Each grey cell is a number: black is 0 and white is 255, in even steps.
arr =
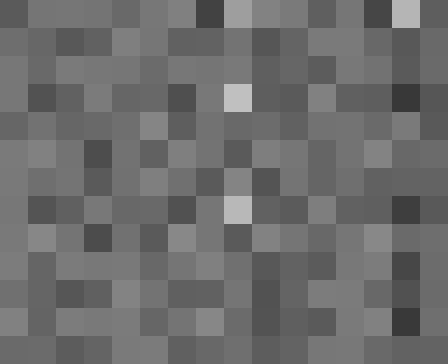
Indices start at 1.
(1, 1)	90
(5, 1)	102
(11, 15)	81
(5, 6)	133
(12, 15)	57
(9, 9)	90
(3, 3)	122
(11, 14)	104
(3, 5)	118
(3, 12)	92
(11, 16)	107
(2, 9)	115
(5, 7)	94
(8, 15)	62
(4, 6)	104
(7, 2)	111
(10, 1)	124
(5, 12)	114
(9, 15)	106
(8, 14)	95
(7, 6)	127
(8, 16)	89
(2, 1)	110
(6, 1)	122
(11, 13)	123
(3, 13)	120
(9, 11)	117
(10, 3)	123
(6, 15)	104
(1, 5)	105
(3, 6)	107
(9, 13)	118
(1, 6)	119
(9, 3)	116
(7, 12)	101
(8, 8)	118

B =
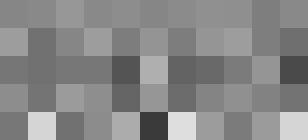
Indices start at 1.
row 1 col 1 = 134
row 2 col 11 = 111
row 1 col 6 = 134
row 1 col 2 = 137
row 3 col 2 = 113
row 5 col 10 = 155
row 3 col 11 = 74
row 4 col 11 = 115
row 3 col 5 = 84
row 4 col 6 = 150
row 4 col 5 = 101
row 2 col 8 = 149
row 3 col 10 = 149
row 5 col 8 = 156

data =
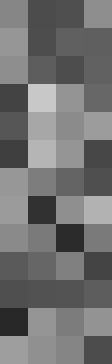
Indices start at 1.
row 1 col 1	134
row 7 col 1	151
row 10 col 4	68
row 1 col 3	79
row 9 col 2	122
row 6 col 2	181
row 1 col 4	142
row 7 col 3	100
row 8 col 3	143
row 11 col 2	82
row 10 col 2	102
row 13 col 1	158
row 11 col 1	79
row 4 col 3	148
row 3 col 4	97
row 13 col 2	144

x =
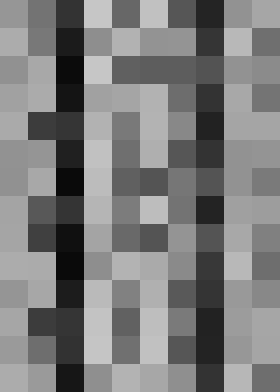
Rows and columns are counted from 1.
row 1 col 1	150
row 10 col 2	171
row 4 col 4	161
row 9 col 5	105
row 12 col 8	34
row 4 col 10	116
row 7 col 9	146
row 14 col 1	172
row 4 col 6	178
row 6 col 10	148
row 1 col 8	36
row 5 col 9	165
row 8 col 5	124
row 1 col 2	115
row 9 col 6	84
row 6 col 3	32
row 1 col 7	86
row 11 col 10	136
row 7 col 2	168
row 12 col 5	97
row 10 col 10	110
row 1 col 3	51
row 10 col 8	56
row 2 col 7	148
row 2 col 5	178
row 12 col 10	166
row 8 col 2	88
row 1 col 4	198
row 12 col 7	122
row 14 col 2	154
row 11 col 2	167
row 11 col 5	129
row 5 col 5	121
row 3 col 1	145
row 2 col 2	120
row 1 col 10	166

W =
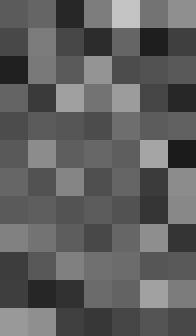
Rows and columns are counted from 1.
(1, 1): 91
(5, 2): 91
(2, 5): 101
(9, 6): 142
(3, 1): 32
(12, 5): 69
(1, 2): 101
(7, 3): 132
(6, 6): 165
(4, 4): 115
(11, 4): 107
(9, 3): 93
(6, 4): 103
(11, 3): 49
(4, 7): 39
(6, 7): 27
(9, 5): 102
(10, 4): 112
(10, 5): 108
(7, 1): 102
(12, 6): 84
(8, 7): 136
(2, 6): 30
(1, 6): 115
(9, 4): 72

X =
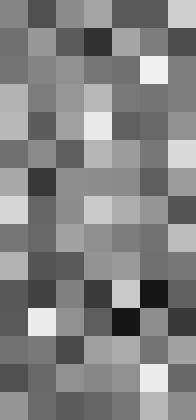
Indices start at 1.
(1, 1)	133
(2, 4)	50
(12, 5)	22
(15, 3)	92
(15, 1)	149
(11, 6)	22
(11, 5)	202
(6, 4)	181
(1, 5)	90
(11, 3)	128
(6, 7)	218
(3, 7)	126
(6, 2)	139
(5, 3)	161
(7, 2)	56
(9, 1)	118
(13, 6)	115
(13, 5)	170
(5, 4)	233
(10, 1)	177
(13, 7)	163
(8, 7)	86
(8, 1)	214
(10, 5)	154
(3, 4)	118
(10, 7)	120
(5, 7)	144
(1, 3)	139
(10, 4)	147
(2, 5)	164
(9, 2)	105
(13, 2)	121
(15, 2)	108
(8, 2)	100

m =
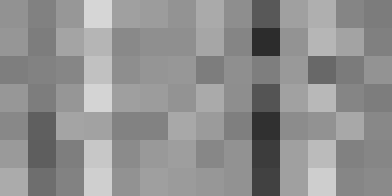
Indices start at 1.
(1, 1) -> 146
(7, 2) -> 110
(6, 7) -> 158
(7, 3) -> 130
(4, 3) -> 150
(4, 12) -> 184
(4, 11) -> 161
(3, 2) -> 130
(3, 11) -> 153
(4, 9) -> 142
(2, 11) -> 147
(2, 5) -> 137
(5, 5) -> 130
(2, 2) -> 125
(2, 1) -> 150
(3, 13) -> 123
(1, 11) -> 160
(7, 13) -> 134
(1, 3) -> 151
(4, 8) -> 170
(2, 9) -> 133
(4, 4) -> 212
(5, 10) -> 48
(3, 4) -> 193
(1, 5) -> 160
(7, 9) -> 146
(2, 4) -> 181
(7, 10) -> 65
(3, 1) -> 126

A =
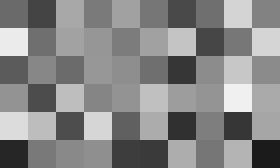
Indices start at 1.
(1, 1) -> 106
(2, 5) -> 124
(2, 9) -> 119
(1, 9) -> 212
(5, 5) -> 96
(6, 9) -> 180
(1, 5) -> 161
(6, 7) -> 173
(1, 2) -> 68
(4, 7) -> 157
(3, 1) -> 91
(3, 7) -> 54
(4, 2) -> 76
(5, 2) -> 189
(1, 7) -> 73
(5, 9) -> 54
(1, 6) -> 118

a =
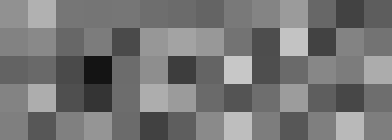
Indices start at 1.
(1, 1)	145
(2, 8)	152
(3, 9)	199
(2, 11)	195
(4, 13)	71
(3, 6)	142
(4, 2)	173
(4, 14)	110
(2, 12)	66
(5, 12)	127
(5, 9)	190
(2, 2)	137
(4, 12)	94
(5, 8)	138
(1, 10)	132
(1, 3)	118
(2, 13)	131
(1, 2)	177

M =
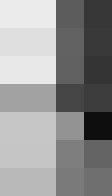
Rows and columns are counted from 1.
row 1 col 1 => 235
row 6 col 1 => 197
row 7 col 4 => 111
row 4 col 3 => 69
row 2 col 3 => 98
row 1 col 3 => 92
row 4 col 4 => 60
